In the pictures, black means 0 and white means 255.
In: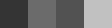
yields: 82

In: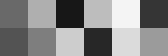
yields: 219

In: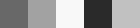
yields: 42

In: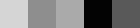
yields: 3

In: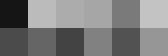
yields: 82

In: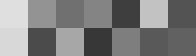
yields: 89

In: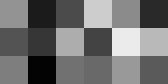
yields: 153
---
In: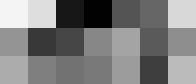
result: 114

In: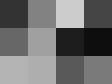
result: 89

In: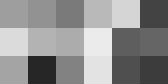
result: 130

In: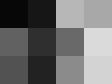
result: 139

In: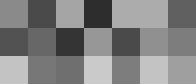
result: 111

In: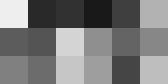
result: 198

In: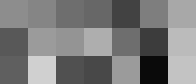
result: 80

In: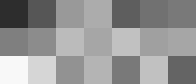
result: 146

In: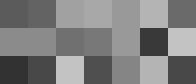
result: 195

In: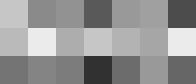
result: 124
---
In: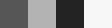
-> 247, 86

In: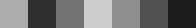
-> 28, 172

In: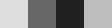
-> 189, 221

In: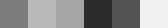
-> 241, 124

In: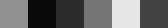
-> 67, 144

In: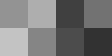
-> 114, 195
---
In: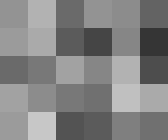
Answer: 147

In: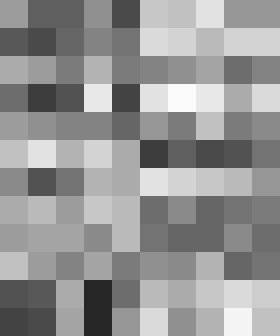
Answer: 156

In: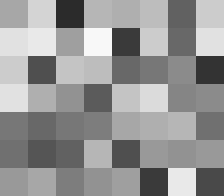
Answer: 167

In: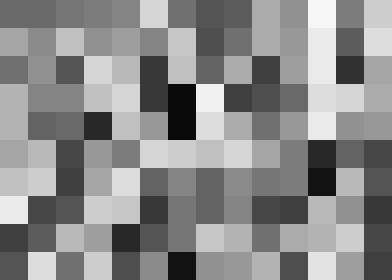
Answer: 105

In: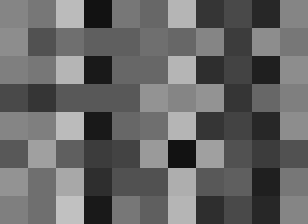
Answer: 133

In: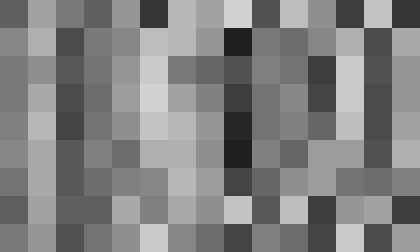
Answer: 95
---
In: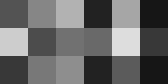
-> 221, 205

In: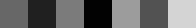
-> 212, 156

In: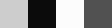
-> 252, 205

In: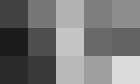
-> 219, 197

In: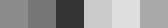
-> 223, 202

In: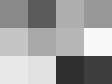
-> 248, 232
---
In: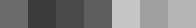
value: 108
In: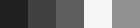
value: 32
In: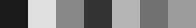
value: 26
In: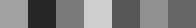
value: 161
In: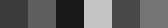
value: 59
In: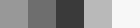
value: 152
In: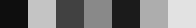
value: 14
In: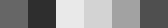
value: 102
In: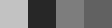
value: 194
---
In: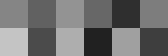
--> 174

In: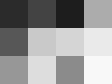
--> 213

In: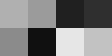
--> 230

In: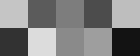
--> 138

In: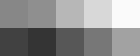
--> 87

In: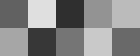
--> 117

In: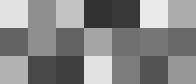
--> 98
